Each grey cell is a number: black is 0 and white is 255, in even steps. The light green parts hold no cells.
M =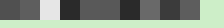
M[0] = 80
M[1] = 94
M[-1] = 93
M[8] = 59

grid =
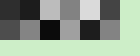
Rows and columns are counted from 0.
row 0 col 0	46
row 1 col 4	29
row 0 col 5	68

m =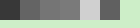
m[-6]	56
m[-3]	122
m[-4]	117
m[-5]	100

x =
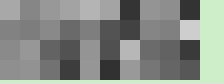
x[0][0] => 168
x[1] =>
[130, 125, 137, 106, 126, 83, 66, 133, 128, 206]
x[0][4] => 180
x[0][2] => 152
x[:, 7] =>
[148, 133, 107, 118]
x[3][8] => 101
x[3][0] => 143
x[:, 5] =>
[164, 83, 80, 49]
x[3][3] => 61
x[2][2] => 99

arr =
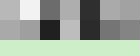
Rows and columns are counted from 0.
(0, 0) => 184
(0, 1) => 242
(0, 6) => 162
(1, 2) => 32

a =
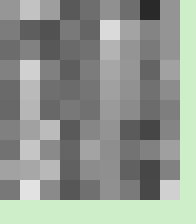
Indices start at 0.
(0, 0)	150
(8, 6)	97
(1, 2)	82
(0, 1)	194
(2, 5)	179
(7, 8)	159
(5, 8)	126
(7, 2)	138
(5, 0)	104
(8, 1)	167
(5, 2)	104
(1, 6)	163
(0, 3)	89
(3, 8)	161
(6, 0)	128
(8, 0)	162
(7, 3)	101
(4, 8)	140
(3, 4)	124
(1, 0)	124
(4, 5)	160
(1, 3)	121
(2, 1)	129
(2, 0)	108
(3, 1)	208
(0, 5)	144

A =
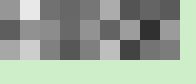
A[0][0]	150
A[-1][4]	127
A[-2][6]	157
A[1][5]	99
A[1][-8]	145
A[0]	[150, 232, 113, 103, 118, 172, 84, 100, 90]
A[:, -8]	[232, 145, 205]
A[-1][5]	190

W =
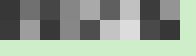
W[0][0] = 55
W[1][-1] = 55
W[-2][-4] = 95
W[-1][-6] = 135
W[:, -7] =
[70, 56]

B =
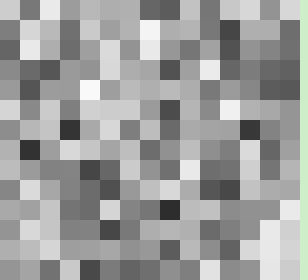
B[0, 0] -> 205
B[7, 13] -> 102
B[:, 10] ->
[118, 120, 162, 235, 121, 138, 164, 143, 110, 86, 193, 107, 141, 226]
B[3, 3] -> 154
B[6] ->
[141, 183, 196, 52, 169, 215, 126, 189, 106, 170, 164, 162, 56, 131, 149]
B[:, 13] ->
[147, 174, 132, 104, 92, 168, 131, 102, 117, 172, 146, 233, 232, 230]
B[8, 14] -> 181
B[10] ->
[169, 161, 197, 116, 108, 213, 132, 118, 45, 188, 193, 140, 145, 146, 234]
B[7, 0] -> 178
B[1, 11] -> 70
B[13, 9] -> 127
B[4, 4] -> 249
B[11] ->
[148, 216, 197, 129, 130, 71, 121, 174, 182, 176, 107, 127, 144, 233, 208]
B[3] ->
[138, 106, 86, 154, 147, 216, 173, 166, 82, 160, 235, 102, 124, 104, 97]
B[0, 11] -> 200
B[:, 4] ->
[184, 202, 159, 147, 249, 208, 169, 197, 70, 108, 108, 130, 160, 73]
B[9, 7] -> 191
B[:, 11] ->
[200, 70, 82, 102, 155, 240, 162, 126, 114, 72, 140, 127, 98, 139]
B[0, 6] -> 176
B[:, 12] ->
[215, 175, 147, 124, 135, 178, 56, 218, 207, 194, 145, 144, 216, 147]
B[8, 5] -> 103
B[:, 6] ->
[176, 178, 147, 173, 186, 204, 126, 190, 203, 153, 132, 121, 145, 100]
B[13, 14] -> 204
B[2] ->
[101, 233, 174, 109, 159, 218, 147, 233, 151, 118, 162, 82, 147, 132, 112]

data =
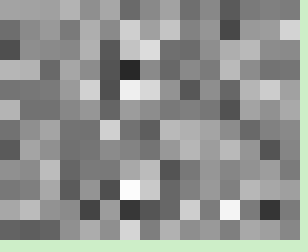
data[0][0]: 163
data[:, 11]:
[90, 72, 174, 186, 103, 82, 140, 185, 134, 128, 244, 127]
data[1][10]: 149
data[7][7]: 116
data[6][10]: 164
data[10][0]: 167
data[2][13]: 140
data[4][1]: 119
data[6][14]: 137
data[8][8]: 84
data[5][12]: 163
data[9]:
[120, 127, 168, 91, 148, 79, 252, 201, 103, 128, 153, 128, 183, 167, 159]
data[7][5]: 139
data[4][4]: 209
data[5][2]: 114
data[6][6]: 114
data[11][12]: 168
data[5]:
[180, 114, 114, 135, 150, 101, 156, 141, 121, 127, 119, 82, 163, 145, 169]
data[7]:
[90, 164, 144, 113, 117, 139, 131, 116, 152, 182, 157, 185, 149, 84, 133]
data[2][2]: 138
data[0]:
[163, 162, 160, 179, 143, 167, 106, 137, 162, 111, 136, 90, 122, 128, 124]
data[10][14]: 123
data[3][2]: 105
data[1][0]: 110
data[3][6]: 40
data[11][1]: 94
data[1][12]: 153
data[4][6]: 239
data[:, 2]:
[160, 153, 138, 105, 122, 114, 164, 144, 188, 168, 146, 99]
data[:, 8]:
[162, 196, 111, 104, 147, 121, 185, 152, 84, 103, 103, 177]
